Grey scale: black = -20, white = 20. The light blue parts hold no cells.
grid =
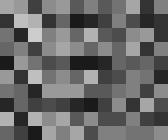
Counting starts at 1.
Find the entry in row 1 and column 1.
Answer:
6
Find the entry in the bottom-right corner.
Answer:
2
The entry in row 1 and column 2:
4
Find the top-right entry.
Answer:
0
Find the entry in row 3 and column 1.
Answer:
-2
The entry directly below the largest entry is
-10
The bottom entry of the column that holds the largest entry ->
-16
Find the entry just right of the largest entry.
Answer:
0
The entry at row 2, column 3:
8
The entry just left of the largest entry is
-14
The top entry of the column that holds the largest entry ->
-10
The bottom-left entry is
-4

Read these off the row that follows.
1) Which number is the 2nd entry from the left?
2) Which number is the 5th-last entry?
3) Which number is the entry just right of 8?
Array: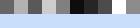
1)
8
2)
-18
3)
-6

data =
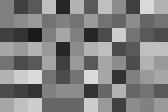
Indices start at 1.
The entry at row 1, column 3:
-6
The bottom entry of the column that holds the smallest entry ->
12
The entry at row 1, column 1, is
0
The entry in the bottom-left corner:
6
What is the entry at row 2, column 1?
0
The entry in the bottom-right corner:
4
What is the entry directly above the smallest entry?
4
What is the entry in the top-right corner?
8
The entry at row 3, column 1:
-10
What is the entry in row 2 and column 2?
2
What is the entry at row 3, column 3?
-16
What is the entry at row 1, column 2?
-10
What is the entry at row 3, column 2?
-12

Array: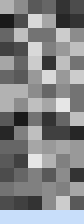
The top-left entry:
8
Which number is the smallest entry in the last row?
-12
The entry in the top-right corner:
-8
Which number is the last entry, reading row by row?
-6
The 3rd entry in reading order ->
-6
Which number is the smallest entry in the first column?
-16
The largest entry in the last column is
12
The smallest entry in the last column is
-14
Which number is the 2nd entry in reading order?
2
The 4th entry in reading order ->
-4
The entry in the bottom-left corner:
-8
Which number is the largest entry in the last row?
12
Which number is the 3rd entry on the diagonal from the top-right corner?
-2
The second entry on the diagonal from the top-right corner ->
-14

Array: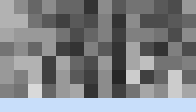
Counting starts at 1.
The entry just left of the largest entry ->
-2
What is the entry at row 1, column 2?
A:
2
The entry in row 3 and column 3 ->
4
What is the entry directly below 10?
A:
-10
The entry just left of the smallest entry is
2
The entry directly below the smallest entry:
-10
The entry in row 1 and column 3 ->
-4
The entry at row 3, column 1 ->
6
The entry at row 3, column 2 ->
4
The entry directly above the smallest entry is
-12
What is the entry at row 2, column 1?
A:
8
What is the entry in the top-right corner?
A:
4
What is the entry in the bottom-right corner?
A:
6
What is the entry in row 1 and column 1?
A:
8
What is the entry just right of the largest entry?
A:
-4
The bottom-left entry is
0
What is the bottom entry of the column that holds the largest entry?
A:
14
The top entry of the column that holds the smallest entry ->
-6
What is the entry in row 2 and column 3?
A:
-2
